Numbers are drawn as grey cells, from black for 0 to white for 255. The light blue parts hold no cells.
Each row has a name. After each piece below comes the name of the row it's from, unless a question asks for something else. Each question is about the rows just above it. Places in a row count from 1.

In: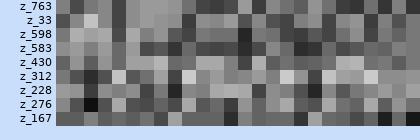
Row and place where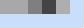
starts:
z_430, 11
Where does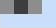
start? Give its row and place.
z_33, 9
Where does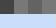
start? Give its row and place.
z_598, 23
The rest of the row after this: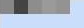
[141, 61, 141, 135, 154, 81, 135, 81, 68, 127, 141, 68, 135, 147, 61, 127, 81, 120]

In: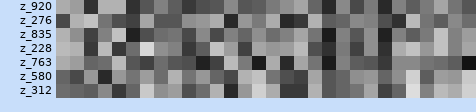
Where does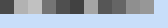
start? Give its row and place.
z_580, 13
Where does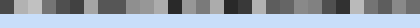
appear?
z_276
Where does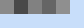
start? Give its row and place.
z_835, 11
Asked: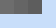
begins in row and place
z_312, 1
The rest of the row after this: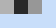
[208, 172, 57, 57, 178, 86, 101, 116, 165, 65, 101, 221, 129, 186, 172, 208]
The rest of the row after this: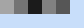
[143, 33, 129, 93, 122, 193, 129, 157]
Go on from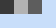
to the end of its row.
[101, 137, 129, 79, 49, 186, 116, 93, 137, 109]

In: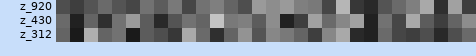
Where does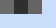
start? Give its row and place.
z_312, 11
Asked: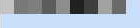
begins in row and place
z_430, 12

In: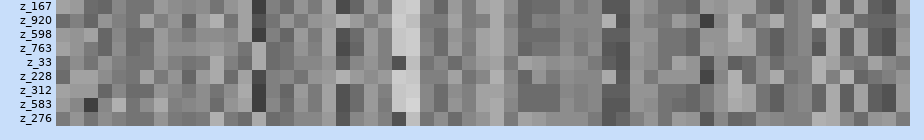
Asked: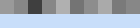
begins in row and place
z_920, 45
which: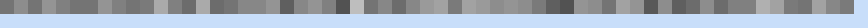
z_33
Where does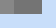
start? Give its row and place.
z_167, 5
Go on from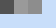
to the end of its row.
[116, 116, 102, 154, 148, 162, 162, 116, 95, 122, 135, 88, 170, 95, 162, 95, 82, 154]
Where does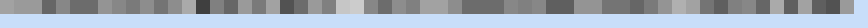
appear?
z_312
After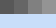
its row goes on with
[116, 154, 148, 88, 135, 102, 108, 141, 135, 128, 128, 176, 170, 135, 108, 148, 154, 122]
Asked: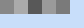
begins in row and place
z_228, 39

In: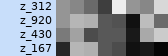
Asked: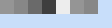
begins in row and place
z_312, 1
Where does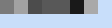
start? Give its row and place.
z_430, 1
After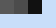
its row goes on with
[25, 5]
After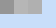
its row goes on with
[88, 82, 17, 189, 106]
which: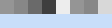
z_312
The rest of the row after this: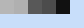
[25, 5]
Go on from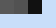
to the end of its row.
[189, 106]

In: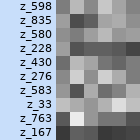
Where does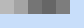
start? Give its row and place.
z_430, 2
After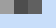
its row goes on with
[164, 172, 143]
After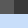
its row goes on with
[63, 69]
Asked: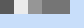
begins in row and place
z_763, 1
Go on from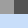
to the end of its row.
[96, 96, 89, 69]

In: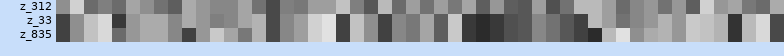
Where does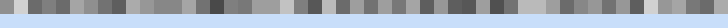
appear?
z_312
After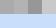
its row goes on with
[194, 179, 51, 186, 217, 73]
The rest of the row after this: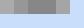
[114, 73, 127, 120, 158, 158, 194, 127, 87, 186, 107, 158, 114, 158, 120, 165, 94, 151, 94, 87, 158, 80, 114, 186, 186, 158, 107, 135, 151, 114, 151, 94, 209, 151, 165, 120, 107, 171]
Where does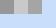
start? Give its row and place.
z_835, 11
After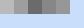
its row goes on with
[114, 151, 94, 209, 151, 165, 120, 107, 171]
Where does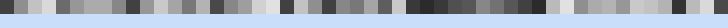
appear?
z_835

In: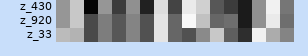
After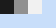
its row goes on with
[118]
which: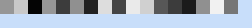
z_430
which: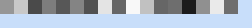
z_920

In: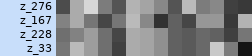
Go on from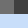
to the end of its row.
[171, 164, 144, 97, 90, 105, 201, 124, 21]
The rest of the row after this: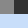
[97, 70, 151, 151, 57, 179]
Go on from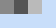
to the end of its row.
[124, 136, 64, 57]
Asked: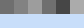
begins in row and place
z_228, 1
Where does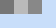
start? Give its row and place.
z_167, 5
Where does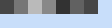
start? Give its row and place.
z_167, 4

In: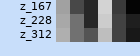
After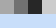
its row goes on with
[66, 31]
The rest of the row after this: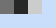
[66, 31]
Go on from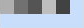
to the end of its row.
[24]
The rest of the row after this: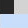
[58, 4]

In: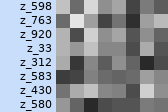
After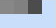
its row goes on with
[208, 143]
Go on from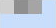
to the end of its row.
[84, 143, 100]
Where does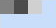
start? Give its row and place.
z_430, 5
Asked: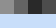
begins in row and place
z_312, 5
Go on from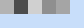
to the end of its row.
[84, 143, 100]

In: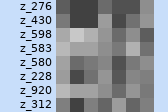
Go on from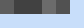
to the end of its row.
[81, 142]
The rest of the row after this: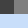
[101, 156, 101, 127]
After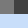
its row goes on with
[65, 156, 73, 113, 149]
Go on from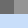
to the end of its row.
[121]

